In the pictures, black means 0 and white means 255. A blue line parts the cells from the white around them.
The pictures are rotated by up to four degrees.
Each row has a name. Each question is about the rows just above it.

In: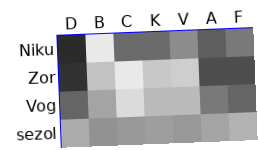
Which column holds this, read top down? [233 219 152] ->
C
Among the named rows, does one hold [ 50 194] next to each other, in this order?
yes

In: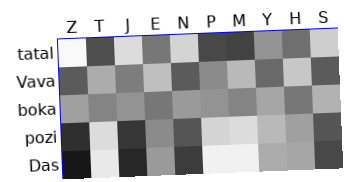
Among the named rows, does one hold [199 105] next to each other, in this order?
no
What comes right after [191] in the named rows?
[91]

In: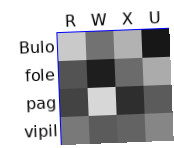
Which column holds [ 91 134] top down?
U
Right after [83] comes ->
[30]
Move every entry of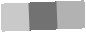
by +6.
[207 120 184]
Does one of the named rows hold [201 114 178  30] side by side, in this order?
no
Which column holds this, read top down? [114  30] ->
W
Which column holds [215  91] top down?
W
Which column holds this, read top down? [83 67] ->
R

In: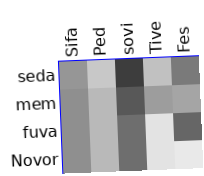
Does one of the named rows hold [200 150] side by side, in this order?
no
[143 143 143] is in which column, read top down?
Sifa
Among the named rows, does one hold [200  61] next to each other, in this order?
yes
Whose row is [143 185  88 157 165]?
mem
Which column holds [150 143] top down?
Sifa
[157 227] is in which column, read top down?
Tive
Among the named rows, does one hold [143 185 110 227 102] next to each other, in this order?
yes

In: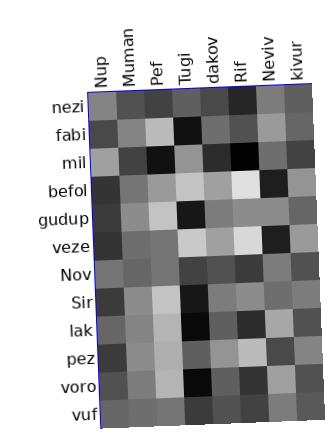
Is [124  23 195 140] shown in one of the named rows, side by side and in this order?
no
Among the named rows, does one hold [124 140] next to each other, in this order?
yes
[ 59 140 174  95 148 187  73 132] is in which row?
pez

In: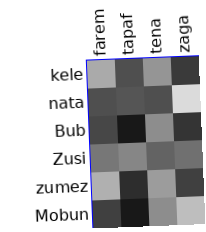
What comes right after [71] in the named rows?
[24]
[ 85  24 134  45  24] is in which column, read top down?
tapaf
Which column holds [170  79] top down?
farem
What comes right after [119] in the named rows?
[134]
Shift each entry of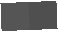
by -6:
[79 73]
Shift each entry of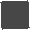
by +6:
[77]

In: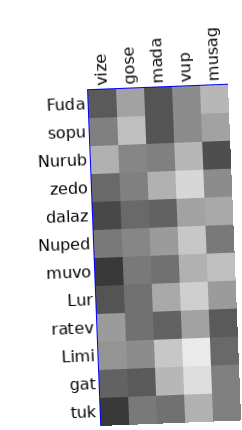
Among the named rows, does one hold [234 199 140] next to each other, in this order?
no
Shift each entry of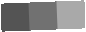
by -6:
[ 78 107 163]
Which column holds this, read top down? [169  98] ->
mada
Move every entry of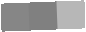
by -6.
[128 122 177]
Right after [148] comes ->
[140]

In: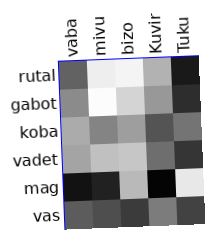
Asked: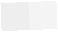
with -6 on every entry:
[232 238]
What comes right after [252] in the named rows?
[212]

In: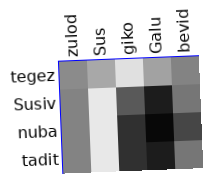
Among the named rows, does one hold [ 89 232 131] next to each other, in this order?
no
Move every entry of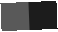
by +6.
[95 34]

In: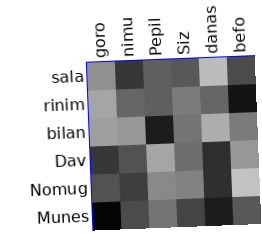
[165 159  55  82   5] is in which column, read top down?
goro
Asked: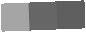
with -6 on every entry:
[159  96  89]
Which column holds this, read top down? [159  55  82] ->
goro
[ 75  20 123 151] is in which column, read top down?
befo
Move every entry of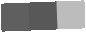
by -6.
[ 89  82 182]
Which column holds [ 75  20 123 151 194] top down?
befo

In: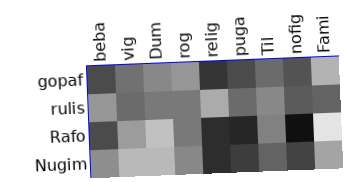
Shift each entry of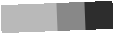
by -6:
[179 179 130  39]
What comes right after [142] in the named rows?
[185]
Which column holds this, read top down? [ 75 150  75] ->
beba
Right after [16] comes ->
[228]
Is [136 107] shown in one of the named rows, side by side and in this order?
no
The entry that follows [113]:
[136]
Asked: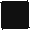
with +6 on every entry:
[22]

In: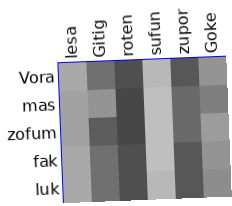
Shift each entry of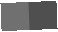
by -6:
[106  73]
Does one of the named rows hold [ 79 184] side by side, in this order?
yes
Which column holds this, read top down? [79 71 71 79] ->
roten
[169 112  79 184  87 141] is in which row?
luk
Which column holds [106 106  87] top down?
zupor
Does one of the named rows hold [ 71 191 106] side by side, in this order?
yes

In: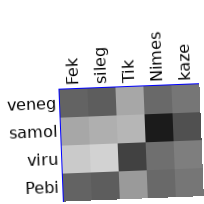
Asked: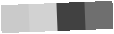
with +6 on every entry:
[208 216  71 117]
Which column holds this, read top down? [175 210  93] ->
sileg
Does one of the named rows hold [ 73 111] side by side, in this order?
no
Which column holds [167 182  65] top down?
Tik
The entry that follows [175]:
[182]
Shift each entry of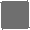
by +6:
[117]
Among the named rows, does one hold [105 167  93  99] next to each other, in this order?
no

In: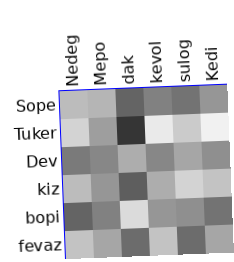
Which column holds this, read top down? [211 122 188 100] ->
Nedeg
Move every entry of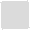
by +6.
[225]
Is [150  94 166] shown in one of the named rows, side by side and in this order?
no
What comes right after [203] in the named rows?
[241]
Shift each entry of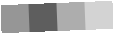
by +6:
[156 100 179 217]
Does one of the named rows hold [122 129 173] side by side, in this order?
no

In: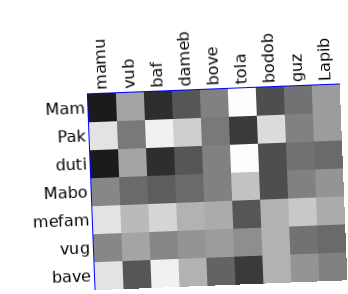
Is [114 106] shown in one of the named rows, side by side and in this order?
yes
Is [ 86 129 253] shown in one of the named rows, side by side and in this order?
yes
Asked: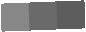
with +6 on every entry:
[141 112  99]
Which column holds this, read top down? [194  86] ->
tola

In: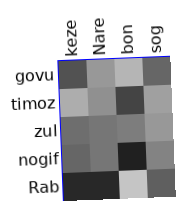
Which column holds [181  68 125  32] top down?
bon
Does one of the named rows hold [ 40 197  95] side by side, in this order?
yes

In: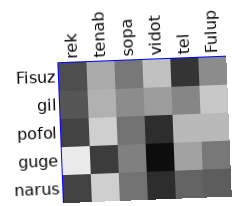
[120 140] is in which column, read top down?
sopa
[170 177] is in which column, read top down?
tenab
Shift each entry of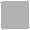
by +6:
[183]
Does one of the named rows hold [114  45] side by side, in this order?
yes

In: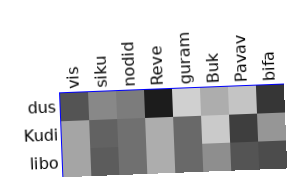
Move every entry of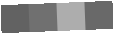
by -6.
[ 92 106 167  99]
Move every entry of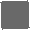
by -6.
[99]
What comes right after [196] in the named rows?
[54]
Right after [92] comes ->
[112]
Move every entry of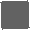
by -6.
[92]
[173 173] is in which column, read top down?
Reve
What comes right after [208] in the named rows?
[173]

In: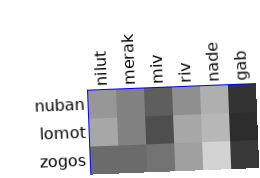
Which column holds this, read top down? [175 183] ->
nade
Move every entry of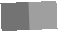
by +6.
[121 165]
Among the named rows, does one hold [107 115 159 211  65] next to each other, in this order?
no
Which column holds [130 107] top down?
merak
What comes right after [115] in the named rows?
[159]

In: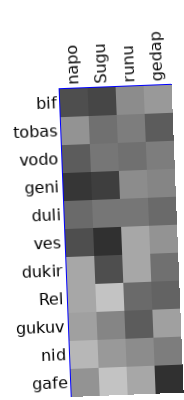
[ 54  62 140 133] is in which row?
geni
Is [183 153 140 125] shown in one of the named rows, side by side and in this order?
yes
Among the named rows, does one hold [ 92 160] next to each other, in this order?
yes
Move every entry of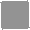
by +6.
[153]
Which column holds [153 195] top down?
Sugu
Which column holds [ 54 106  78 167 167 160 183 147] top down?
napo
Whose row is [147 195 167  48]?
gafe

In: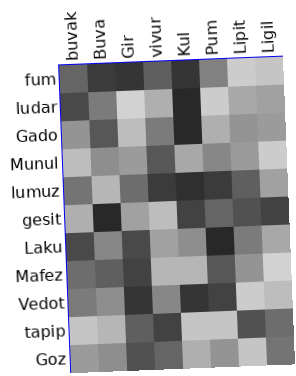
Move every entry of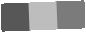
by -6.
[ 81 183 117]
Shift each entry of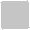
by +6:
[203]
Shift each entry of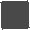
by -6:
[67]
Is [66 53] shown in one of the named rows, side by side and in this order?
no
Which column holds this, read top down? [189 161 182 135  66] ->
vivur
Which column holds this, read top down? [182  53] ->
Kul

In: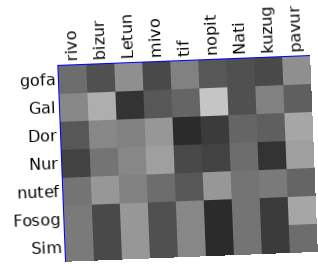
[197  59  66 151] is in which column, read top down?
nopit
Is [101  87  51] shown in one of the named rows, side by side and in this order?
no
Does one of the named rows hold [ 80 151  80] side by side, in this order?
no
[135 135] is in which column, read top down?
tif
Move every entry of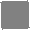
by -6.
[123]
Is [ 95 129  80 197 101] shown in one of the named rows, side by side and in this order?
no
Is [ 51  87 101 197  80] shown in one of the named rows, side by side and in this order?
yes

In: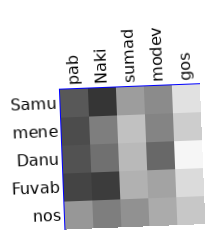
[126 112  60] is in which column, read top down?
Naki
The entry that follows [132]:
[205]
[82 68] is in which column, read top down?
pab
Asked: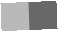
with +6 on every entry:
[191 110]

